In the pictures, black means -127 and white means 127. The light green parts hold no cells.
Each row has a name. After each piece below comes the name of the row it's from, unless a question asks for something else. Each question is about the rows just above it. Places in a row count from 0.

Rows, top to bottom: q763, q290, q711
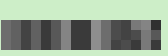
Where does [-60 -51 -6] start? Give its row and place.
q290, 12
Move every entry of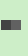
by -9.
[-69 -39]

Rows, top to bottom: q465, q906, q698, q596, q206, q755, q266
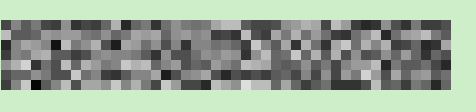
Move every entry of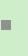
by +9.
[25]
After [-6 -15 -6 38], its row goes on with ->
[60 60 -36 -57 -57 -48 16 27 49 38 -57 60 27 -66 -87 -76 16 -48 -76 -6 -66 -66 -48]
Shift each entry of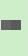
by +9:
[-16 -27]
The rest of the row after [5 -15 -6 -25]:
[-66 71 5 -36 38 -76 49 -15 -76 38 71 -15 49 5 49 -66 -57 -25 -87 -76 38]
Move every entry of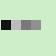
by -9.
[-118 51 -15 7]
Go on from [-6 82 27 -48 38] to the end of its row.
[-25 16 27 -36 -15]

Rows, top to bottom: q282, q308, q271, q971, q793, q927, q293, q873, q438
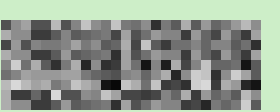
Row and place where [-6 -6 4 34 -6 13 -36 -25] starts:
q271, 4
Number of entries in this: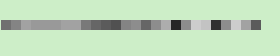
26
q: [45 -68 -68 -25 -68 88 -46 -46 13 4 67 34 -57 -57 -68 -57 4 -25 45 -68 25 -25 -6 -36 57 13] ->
q873
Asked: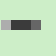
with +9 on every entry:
[54 -59 -59 -16]

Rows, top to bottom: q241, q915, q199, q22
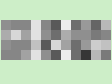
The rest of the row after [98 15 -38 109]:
[-17 -73 56 -5]
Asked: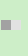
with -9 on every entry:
[25 89]
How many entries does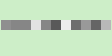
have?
11
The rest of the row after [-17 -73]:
[56 -5]

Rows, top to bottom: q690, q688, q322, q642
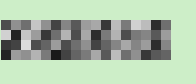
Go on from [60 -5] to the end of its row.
[81 60 -82 -16]
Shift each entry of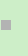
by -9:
[42]
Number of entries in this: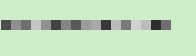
17

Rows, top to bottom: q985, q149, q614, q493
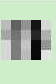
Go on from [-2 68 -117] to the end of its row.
[19]
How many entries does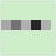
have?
5
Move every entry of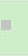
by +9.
[77]

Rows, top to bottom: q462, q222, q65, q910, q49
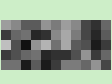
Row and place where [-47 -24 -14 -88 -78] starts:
q910, 1
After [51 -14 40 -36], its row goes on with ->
[-47 -100 -68]
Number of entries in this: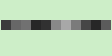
11
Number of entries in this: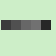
5
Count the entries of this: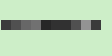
10
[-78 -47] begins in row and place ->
q910, 6

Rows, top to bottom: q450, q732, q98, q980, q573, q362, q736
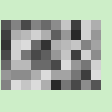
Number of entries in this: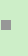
1
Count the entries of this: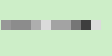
10
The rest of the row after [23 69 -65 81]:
[12]

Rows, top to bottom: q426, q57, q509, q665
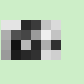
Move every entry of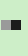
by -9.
[17 -108]
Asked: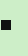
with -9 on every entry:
[-119]
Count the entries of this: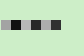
6
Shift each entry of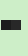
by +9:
[-90 -78]
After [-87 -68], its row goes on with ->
[67 90]

